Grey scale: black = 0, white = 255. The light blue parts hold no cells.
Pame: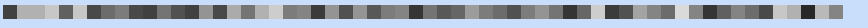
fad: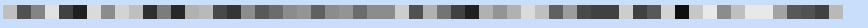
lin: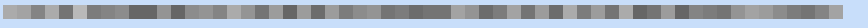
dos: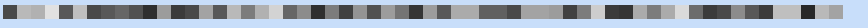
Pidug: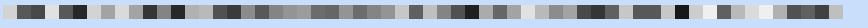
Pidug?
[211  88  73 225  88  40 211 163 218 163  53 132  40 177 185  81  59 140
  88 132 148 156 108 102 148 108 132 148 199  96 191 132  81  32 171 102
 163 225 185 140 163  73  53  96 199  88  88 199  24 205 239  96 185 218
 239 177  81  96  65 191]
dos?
[ 73 185 177 225  88 191  73  88 102  81  47 156  59  73 163  88 185 124
 177 211 102 140  47 124  65 148  81 156 116  53 156  88 171 171  96  96
  73 163 163 156  65 124 205  59  53 171 124 171 218 108  59  73 140  88
  59 191 191  40 185 163]
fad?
[191  81 132 225  65  32 218 140 211 191  47 124  40 177 185  73  53 140
  88 108 140 148  96 140 148 108 140 140 205  81 177 116  65  32 177 148
 177 218 191  96 156  73  65  65 205  65  88 211  16 199 232 140 191 232
 232 163  88  81  65 185]
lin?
[171 163 132 171 116 185 124 132 140 102 102 148 102 140 148 132 171 148
 116 156 102 156 108 156 124 140 148 116 124 108 116 116 163 148 108 124
 163 116 156 108 171 124 156 116 171 102 116 156 102 132 124 116 148 163
 156 140 124 116 132 163]
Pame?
[ 65 177 177 199  96 199  73 108 124  73  65 116  81  65 148  73 171 116
 177 205 124 132  59 148  81 148  88 124 132  53 116  88 102 156 124 108
  81 124 148 116  53 102 205  59  81 163 132 108 218 132  53  96 132 108
  73 199 177  40 185 132]

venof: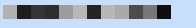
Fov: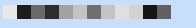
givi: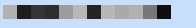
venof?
[177  29  53  45 156 183  37 183 170  76 119  14]
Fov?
[231  29 105  45 162 195 112 195 223 210  21  97]

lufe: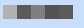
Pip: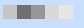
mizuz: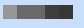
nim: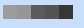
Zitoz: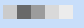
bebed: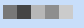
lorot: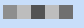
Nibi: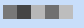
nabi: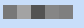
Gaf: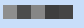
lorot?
[142 189  83 189 112]
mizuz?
[150 105 105  62  54]
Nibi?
[120  69 183 112 189]
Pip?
[197 112 150 217 230]
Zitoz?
[203 105 156 217 236]

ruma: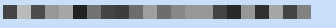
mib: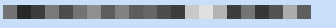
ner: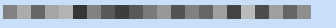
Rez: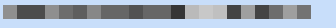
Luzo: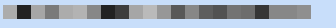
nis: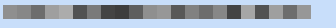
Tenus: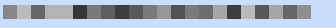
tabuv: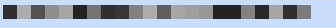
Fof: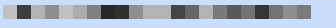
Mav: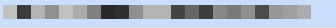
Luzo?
[172  34 166 122 172 179 135  34  61 166 186 151  88 135  94  82 115 109
  54 135 135 143]
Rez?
[143  76  76 143 109  94 135 102 102  82 102 102  54 186 200 192  68 159
  68 109 159 115]
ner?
[129 172 102 166 179  54 129  88  61  88 122 151  82 129 102 159  68 186
  76 159 102 143]
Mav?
[192  61 179 143 192 172 129  40  48 143 179 179  68 102  61 135 122 143
  76 151 159 172]

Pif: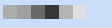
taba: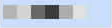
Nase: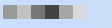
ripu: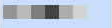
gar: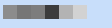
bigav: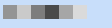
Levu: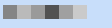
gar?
[140 118 125  60 179 210]
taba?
[179 210 104  60 172 224]

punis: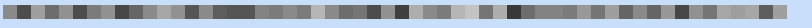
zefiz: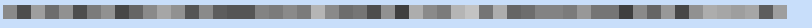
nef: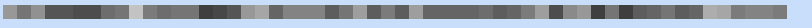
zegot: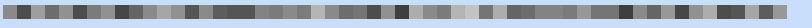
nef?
[152 117 145  85  85  77  77 109 117 195 123 109 117 117  63  71  85 152
 166 101 131 131 131  93 117 158  93 123  93 158 101 101 101 101 109  93
 101 123 158  77 138 152  63 117  63  93 101 117  93 101 173 166 123 131
 131 123]

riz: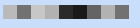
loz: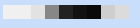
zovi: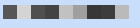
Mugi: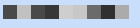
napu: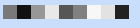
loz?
[240 240 226 135  34  18  10 206 219]
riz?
[186 114 199 178  42  26 100 178 114]
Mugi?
[ 73 193  73  55 206 199 107  48 171]

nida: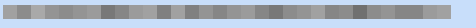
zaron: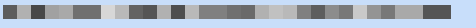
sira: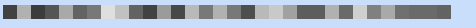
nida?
[161 140 169 148 140 148 155 120 134 155 161 128 161 128 148 134 148 155
 134 120 140 148 161 134 140 112 140 148 134 134 155 161]
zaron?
[ 93 177  72 161 169 112 112 215 185  99  85 177  78 185 128 128 112 106
 177 193 185 128  93 140 120 201 148 120 169 169  85  85]
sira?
[ 66 177  60  85 169  99 120 223 193  99  66 155  72 185 120 177 120  78
 185 201 161  93  93 177 106 207 128 169 112 106 106  99]

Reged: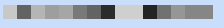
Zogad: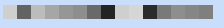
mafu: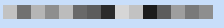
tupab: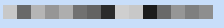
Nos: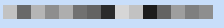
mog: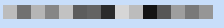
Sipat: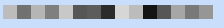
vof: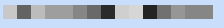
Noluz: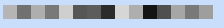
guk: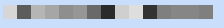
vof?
[200  99 188 158 158 134 105  43 207 214  36 113 150 134 134]
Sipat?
[188 113 181 127 200  86  92  43 214 188  20  86 166 121 150]
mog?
[188 113 181 134 194  92  99  43 214 188  20  86 158 121 150]
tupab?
[200 105 181 150 174 113  99  43 207 200  28 105 150 127 142]
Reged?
[200  99 181 158 166 121  99  43 207 207  36 113 150 134 134]

